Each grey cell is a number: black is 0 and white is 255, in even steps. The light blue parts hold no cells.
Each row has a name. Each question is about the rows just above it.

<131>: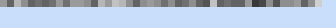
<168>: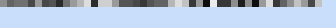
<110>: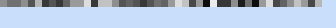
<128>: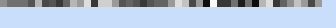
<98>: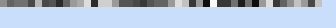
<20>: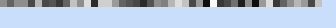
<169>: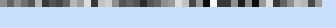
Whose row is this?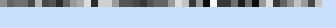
<98>
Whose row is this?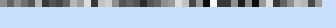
<169>
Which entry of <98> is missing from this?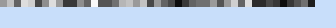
| 170 |
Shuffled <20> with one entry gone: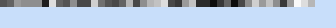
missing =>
| 128 |

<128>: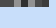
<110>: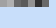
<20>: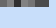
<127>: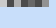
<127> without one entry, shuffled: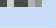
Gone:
| 104 |
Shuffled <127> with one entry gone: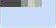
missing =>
| 104 |
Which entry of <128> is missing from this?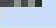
| 60 |
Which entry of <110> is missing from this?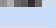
| 161 |
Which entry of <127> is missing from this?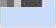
| 176 |
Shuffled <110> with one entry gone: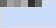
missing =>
| 90 |
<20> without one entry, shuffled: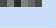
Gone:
| 116 |

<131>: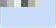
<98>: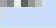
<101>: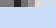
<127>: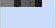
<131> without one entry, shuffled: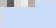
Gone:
| 149 |
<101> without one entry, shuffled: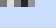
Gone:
| 110 |
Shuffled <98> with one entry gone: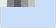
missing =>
| 163 |
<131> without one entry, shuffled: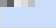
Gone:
| 175 |
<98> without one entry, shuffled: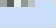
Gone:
| 134 |

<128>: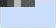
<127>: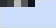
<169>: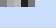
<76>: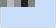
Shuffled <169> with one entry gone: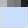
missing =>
| 169 |
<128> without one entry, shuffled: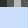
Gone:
| 77 |

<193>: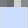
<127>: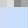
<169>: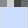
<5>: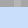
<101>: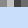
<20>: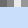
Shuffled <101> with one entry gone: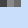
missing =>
| 194 |
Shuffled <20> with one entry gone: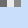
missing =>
| 151 |
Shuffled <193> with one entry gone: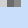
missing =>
| 122 |

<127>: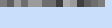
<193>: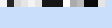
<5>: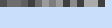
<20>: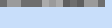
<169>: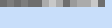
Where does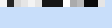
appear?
<193>
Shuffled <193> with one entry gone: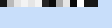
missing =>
| 215 |
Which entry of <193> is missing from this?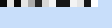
| 186 |
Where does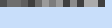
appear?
<5>
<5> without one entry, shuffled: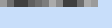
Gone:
| 79 |
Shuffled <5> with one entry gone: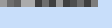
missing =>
| 139 |

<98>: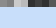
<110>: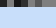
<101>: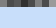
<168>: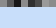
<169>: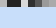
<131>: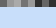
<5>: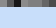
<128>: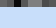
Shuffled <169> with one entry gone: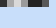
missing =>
| 186 |
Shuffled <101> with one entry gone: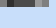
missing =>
| 87 |
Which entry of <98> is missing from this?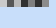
| 63 |
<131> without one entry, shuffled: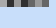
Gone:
| 115 |
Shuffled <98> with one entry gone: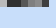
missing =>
| 202 |

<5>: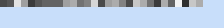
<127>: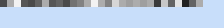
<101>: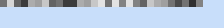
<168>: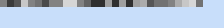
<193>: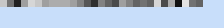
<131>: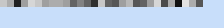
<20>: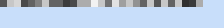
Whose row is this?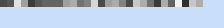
<5>
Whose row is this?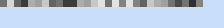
<101>
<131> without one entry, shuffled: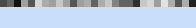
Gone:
| 184 |
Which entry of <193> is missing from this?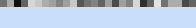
| 33 |
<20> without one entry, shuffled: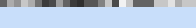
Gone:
| 214 |
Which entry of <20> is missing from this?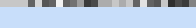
| 146 |

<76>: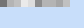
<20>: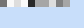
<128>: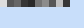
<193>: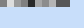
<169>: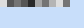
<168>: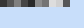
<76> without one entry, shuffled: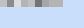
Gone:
| 234 |
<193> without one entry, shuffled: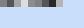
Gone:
| 154 |
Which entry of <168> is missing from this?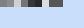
| 70 |
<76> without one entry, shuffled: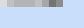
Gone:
| 234 |
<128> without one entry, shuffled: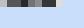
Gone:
| 102 |
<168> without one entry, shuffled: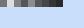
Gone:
| 208 |

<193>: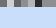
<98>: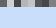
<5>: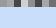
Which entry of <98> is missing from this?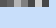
| 196 |
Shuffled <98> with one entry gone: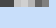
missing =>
| 86 |
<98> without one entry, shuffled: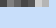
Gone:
| 196 |
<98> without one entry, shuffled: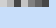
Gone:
| 86 |
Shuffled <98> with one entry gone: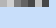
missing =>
| 86 |
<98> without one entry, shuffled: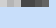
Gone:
| 128 |

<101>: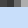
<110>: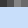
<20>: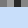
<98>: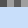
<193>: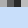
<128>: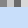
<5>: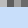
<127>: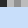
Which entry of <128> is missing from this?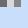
| 203 |
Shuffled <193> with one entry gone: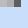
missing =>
| 42 |
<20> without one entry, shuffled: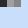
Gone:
| 121 |
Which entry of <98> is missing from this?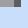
| 82 |
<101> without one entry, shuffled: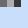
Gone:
| 69 |
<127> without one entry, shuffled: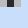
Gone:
| 146 |

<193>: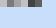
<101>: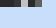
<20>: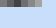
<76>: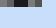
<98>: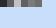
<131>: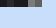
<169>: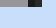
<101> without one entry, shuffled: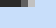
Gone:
| 54 |
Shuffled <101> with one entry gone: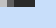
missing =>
| 54 |
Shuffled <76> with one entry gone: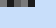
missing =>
| 83 |
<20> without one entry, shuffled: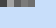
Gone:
| 137 |

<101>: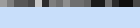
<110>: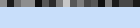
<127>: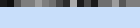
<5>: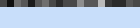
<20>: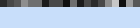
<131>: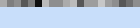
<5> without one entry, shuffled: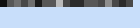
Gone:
| 58 |
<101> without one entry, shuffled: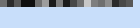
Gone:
| 99 |
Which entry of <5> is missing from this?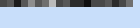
| 58 |

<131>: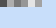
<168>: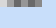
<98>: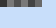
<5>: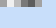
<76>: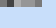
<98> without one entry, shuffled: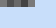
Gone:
| 52 |
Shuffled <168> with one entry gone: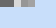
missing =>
| 137 |

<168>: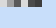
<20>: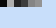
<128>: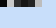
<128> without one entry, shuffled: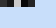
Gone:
| 189 |
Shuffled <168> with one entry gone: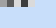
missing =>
| 75 |
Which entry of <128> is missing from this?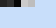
| 22 |
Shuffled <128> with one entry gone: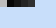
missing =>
| 202 |
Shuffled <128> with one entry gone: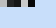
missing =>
| 48 |
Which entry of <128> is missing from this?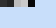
| 22 |

